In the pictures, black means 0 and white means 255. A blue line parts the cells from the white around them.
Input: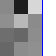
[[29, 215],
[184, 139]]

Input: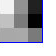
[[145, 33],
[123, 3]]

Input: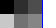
[[46, 77],
[114, 133]]

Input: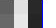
[[224, 41],
[231, 37]]

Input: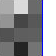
[[218, 106],
[70, 88]]

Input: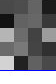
[[77, 100],
[98, 103]]

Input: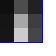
[[77, 33],
[167, 62]]

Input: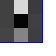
[[216, 59],
[5, 64]]
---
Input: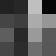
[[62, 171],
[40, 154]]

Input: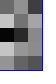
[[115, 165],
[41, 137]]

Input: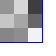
[[166, 103],
[142, 242]]

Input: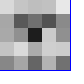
[[89, 112],
[144, 29]]

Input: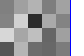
[[209, 44],
[166, 191]]

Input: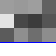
[[72, 60],
[143, 110]]
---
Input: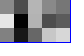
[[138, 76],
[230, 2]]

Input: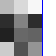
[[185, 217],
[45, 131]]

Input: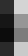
[[46, 212],
[22, 150]]

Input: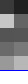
[[58, 32],
[198, 100]]

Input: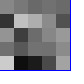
[[135, 120],
[51, 192]]

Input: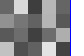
[[103, 217],
[145, 118]]

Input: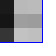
[[26, 185],
[21, 158]]

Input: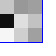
[[198, 152],
[16, 223]]

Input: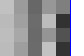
[[193, 155],
[186, 160]]
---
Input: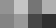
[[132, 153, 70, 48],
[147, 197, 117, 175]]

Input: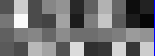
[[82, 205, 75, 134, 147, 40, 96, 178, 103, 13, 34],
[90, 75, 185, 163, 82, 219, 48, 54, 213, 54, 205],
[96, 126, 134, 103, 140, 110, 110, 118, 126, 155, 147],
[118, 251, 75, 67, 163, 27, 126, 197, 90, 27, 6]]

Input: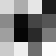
[[138, 11, 69, 85],
[159, 5, 41, 123],
[203, 238, 110, 252],
[217, 173, 230, 27]]

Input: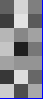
[[55, 221, 103],
[61, 227, 90],
[97, 213, 127],
[162, 148, 148],
[182, 135, 162],
[197, 31, 119],
[205, 77, 169]]

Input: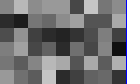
[[43, 28, 118, 105, 140, 161, 84, 84, 169],
[77, 146, 64, 43, 35, 51, 77, 126, 64],
[118, 92, 133, 184, 169, 84, 169, 92, 176],
[126, 161, 71, 98, 43, 112, 71, 133, 15],
[133, 184, 140, 153, 153, 71, 197, 118, 140],
[153, 112, 92, 197, 43, 64, 98, 105, 51]]

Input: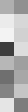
[[61, 221],
[111, 167],
[131, 197],
[175, 144],
[183, 159],
[229, 125],
[235, 215],
[243, 209]]

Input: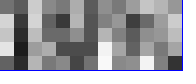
[[98, 43, 181, 121, 137, 69, 114, 249, 137, 143, 243, 129, 51],
[114, 91, 204, 137, 121, 173, 91, 143, 121, 157, 197, 181, 151],
[197, 43, 189, 106, 106, 143, 84, 181, 129, 91, 143, 151, 189],
[212, 57, 212, 98, 57, 181, 84, 129, 151, 63, 106, 157, 204],
[228, 28, 157, 173, 76, 76, 76, 243, 165, 98, 165, 121, 165]]

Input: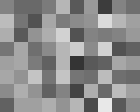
[[97, 160, 160, 174, 147, 182, 74, 232, 89, 139],
[117, 167, 111, 139, 182, 204, 139, 210, 82, 97],
[131, 105, 105, 123, 182, 89, 153, 60, 131, 111],
[139, 174, 147, 97, 131, 67, 174, 105, 188, 160],
[160, 167, 123, 97, 182, 52, 89, 97, 167, 153],
[167, 147, 196, 117, 196, 117, 111, 188, 111, 105],
[174, 89, 147, 174, 210, 82, 131, 123, 131, 153],
[188, 117, 82, 167, 123, 139, 147, 218, 182, 160]]

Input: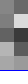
[[98, 58],
[126, 218],
[134, 105],
[167, 154],
[181, 92]]
